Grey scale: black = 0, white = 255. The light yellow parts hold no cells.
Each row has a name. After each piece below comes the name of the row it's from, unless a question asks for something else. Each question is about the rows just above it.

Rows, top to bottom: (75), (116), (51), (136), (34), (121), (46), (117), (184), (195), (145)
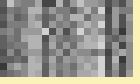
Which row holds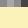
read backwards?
(117)
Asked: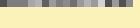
(136)
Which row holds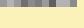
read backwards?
(195)
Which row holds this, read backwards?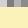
(116)

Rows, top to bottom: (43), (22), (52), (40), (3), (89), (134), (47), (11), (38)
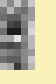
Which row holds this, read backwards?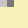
(40)
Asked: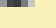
(40)
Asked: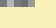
(22)
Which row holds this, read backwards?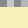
(43)
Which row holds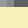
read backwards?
(52)

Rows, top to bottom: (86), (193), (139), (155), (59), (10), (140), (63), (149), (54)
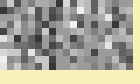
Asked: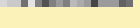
(63)
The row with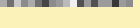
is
(155)
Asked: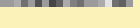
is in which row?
(139)
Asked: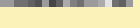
(140)
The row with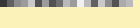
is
(193)
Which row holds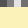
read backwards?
(63)

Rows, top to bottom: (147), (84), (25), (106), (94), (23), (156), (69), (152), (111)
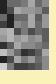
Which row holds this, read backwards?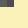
(111)
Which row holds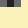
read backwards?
(25)
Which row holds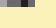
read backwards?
(25)
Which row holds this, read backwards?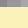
(84)

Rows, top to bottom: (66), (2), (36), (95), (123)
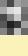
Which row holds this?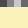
(36)
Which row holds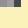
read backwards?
(66)
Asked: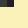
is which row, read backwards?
(95)

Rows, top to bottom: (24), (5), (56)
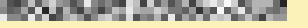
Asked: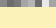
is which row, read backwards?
(5)
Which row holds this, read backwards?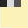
(5)
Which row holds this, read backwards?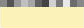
(56)

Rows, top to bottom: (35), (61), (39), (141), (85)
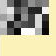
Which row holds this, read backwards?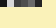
(141)
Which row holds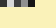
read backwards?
(39)
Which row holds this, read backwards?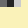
(141)
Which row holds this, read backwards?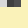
(141)
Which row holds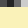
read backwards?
(35)

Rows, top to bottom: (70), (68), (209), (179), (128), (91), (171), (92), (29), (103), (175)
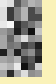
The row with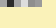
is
(175)
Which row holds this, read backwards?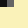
(128)
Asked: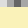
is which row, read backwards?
(91)
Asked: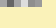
(91)

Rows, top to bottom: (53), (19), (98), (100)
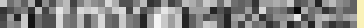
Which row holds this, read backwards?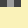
(53)
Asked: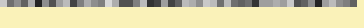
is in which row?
(53)
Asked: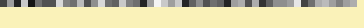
(98)
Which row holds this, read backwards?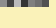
(19)
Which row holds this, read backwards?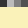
(53)
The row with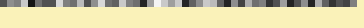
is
(100)
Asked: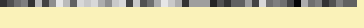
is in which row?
(19)

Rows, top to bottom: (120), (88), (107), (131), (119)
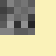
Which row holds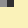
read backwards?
(131)
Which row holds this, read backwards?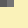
(120)
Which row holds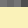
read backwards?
(88)
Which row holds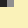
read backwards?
(131)
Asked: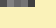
(107)

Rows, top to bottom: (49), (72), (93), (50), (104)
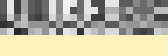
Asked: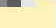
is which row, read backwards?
(49)
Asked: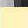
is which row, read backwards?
(104)
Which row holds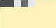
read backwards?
(49)
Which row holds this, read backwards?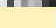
(104)
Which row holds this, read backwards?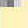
(104)
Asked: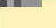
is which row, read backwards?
(50)

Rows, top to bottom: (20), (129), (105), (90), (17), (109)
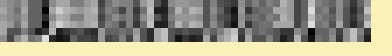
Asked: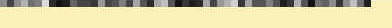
(109)
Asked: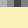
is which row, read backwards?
(105)
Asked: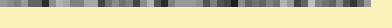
(105)
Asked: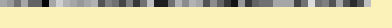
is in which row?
(90)

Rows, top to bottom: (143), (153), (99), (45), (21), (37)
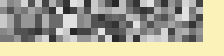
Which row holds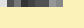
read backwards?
(45)
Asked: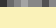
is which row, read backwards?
(45)

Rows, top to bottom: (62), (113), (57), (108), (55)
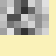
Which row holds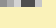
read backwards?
(57)
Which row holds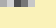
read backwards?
(62)
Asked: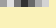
(113)

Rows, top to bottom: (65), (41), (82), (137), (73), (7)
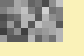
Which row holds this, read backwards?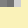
(41)
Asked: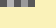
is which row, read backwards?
(137)
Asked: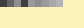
(73)
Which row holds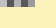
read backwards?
(137)
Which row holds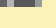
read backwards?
(7)

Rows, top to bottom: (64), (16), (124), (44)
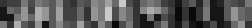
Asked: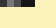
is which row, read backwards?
(44)
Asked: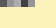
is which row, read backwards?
(16)
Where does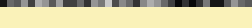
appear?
(16)
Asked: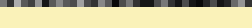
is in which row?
(44)
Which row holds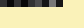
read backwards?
(124)
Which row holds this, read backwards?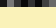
(16)
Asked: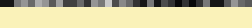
(124)

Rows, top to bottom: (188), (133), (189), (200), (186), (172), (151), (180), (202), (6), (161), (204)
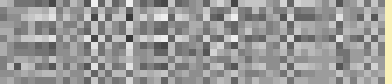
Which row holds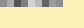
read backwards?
(151)
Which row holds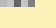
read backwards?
(151)
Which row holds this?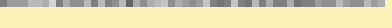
(133)

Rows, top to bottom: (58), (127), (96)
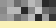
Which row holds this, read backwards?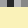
(96)
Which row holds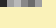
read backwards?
(58)
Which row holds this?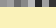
(96)
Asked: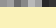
(58)
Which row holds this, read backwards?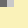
(127)
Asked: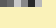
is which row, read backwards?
(127)

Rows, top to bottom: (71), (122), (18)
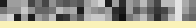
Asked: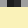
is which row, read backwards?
(122)
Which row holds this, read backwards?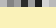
(71)
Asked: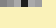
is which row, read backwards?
(122)
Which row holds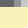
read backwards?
(122)
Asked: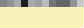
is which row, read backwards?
(122)
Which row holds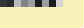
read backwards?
(18)

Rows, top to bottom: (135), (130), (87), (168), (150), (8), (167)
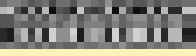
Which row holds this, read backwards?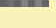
(167)
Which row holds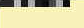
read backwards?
(130)

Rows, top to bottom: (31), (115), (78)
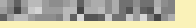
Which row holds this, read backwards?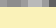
(31)
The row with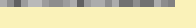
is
(31)
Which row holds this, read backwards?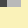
(115)

